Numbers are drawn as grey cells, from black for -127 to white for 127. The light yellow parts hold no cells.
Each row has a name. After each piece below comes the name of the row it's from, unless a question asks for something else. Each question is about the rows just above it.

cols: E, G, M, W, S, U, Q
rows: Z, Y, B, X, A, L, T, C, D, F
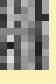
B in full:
[-80  52  37  22  37 -80 -80]
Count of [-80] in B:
3
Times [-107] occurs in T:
0
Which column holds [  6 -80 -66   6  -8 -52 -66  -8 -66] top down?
E

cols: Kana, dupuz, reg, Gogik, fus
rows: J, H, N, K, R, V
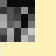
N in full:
[  31  -46  -59 -116  -46]
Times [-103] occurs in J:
0
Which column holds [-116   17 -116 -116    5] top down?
Gogik
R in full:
[-33  44 -88   5  72]

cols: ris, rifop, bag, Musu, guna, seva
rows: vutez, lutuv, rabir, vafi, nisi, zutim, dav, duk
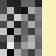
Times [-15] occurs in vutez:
0
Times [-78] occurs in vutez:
0
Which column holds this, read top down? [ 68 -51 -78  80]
ris
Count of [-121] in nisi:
1
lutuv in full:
[ -51   55  -93 -109   42    1]

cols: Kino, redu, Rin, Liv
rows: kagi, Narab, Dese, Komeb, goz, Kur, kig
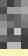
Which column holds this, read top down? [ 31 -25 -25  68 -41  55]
Rin
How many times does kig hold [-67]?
2
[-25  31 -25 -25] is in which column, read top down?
Rin
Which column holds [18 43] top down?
Liv
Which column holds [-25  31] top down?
Rin
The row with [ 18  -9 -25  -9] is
Komeb

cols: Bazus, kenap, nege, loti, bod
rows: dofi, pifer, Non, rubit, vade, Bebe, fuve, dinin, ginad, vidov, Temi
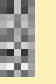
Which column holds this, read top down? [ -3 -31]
loti
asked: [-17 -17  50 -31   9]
Bebe
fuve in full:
[65 94 -3 78 50]
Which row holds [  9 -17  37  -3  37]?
vade
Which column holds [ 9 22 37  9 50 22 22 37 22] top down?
bod

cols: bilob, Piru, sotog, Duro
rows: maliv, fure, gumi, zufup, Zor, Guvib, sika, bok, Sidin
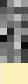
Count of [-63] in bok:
1
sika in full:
[ -18  -18   70 -116]
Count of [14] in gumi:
1
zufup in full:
[ 14 -18  -2 -63]
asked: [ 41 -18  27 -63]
Sidin
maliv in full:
[-79  14  70  27]
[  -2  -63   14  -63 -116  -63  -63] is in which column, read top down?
Duro

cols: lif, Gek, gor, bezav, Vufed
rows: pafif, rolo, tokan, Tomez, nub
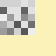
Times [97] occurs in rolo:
3
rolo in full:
[-28  97  97 -28  97]
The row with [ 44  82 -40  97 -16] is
Tomez
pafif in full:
[82 82 82 97 82]
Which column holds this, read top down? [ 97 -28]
bezav
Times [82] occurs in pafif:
4
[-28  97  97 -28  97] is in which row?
rolo

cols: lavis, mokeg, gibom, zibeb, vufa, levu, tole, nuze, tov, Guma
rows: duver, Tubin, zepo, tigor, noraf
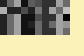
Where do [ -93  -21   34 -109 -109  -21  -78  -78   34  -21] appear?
noraf
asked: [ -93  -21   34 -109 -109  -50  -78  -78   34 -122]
zepo
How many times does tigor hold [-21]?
3
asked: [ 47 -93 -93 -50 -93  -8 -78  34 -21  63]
Tubin

